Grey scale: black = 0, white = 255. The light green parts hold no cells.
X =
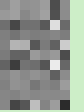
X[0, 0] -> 142
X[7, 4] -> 138
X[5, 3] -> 154
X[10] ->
[135, 69, 86, 190, 132, 157, 43]
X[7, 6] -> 140
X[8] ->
[129, 146, 142, 119, 133, 127, 156]
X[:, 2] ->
[145, 136, 113, 131, 176, 98, 115, 137, 142, 140, 86]
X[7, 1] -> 147
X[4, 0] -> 130
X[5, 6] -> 76
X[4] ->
[130, 180, 176, 87, 123, 97, 204]
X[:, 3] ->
[147, 147, 113, 125, 87, 154, 110, 146, 119, 135, 190]
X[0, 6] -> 141
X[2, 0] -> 111
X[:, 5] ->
[77, 80, 222, 134, 97, 153, 235, 96, 127, 137, 157]
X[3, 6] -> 125
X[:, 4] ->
[157, 161, 89, 128, 123, 141, 85, 138, 133, 138, 132]
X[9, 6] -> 140
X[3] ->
[127, 116, 131, 125, 128, 134, 125]

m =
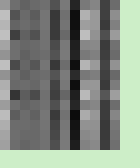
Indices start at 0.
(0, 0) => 152
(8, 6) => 120
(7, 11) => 105
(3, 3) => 81
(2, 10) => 58
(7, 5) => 84
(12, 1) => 108
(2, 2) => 108
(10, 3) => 105
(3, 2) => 97
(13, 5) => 72
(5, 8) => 121
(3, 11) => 155
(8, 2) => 108
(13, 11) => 115
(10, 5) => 80
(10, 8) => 127
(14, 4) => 113
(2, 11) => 128
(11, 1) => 93
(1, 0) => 191
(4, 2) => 103
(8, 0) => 175
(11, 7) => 12
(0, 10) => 65
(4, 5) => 75
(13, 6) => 121
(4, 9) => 137
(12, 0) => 174
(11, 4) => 118
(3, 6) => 105
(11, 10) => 60
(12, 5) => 68
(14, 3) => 106
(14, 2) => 101
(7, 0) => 146

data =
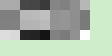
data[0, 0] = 171
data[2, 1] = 129
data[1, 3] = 186
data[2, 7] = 142
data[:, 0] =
[171, 127, 128, 221]
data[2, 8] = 122
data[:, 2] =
[71, 185, 179, 38]
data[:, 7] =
[143, 142, 142, 145]
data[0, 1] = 170
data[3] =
[221, 217, 38, 35, 20, 130, 123, 145, 254]
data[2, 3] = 180

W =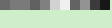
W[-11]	105
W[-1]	23
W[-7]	128
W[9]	59

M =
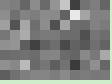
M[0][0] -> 131
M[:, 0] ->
[131, 141, 159, 119, 144, 107, 144, 94]
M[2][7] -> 109
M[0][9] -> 126
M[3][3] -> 116
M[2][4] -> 141
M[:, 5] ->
[148, 138, 80, 122, 110, 133, 94, 125]
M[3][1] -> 148
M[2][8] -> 107
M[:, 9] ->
[126, 130, 130, 117, 112, 120, 143, 120]
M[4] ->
[144, 148, 94, 65, 98, 110, 73, 98, 88, 112, 99]
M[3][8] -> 80
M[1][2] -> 131
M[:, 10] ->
[101, 130, 123, 109, 99, 168, 102, 121]
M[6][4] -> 118
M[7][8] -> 124
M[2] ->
[159, 83, 166, 110, 141, 80, 164, 109, 107, 130, 123]
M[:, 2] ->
[102, 131, 166, 171, 94, 113, 186, 127]
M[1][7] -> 232
